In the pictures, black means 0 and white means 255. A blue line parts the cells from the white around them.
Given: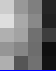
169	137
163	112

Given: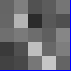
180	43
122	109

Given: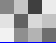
98	217
143	179

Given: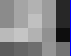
165	192
197	178

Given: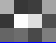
253	223
109	73

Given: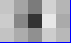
135	51
172	144

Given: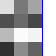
107	71
251	243
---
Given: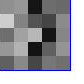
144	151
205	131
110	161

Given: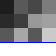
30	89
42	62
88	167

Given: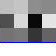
190	196
79	215
115	120

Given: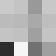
202	196
187	185
196	193

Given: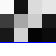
249	17
61	167
24	210

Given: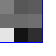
126	87
109	108
229	19

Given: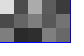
222	75
74	101
126	42
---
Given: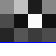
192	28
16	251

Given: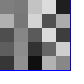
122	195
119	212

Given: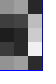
159	39
68	189

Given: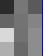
119	90
115	132

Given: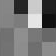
37	203
124	229

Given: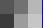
114	183
156	198

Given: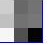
104	115
114	120

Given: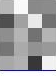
249	137
161	233

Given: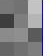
114	195
126	181
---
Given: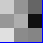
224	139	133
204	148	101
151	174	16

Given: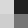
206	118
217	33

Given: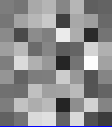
97	116	218	224	99	218	81	59
125	117	169	181	134	182	95	99
118	163	183	201	63	168	158	105
138	74	140	127	235	173	42	116
159	185	107	134	93	100	212	176
126	219	176	152	37	116	253	162
149	99	125	126	204	152	83	133
112	110	192	160	162	186	84	100
125	194	173	186	36	142	210	132

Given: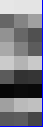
90	93	70
230	228	228
102	132	160
146	103	80
169	129	92
203	180	201
91	50	53
7	11	9
160	186	192

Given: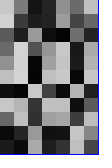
27	11	170	30	51	191	71
199	123	20	37	144	107	191
209	59	29	35	156	68	103
91	30	154	14	4	111	35
106	211	82	149	199	24	169
145	210	7	160	196	27	178
191	211	5	191	200	8	198
14	6	201	66	10	179	32
199	181	52	192	191	14	91
103	191	49	159	166	61	189
10	37	153	17	19	198	133

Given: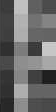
41	141	78	74
60	191	96	77
66	178	114	132
63	173	102	100
48	125	59	198
74	141	148	167
53	134	64	32
49	173	101	101

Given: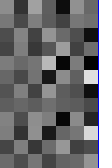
107	77	118	68	99	105	148
141	51	161	94	13	145	104
120	73	127	92	66	119	111
77	132	66	148	106	78	14
68	126	56	86	157	65	110
124	105	117	185	6	124	2
103	73	115	23	140	96	223
83	128	66	149	93	79	14
94	103	93	111	96	92	74
130	77	142	126	7	139	36
126	51	144	25	102	118	216
69	127	55	108	151	64	76

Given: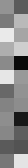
119	228
147	91
122	185
234	165
174	206
138	10
230	153
104	146
131	141
142	24
135	94
90	83
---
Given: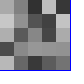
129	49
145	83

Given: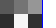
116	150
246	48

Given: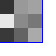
153	162
138	119

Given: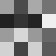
75	169
52	35

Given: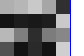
182	201
29	25

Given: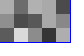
108	177
76	88

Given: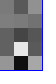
89	145
123	114
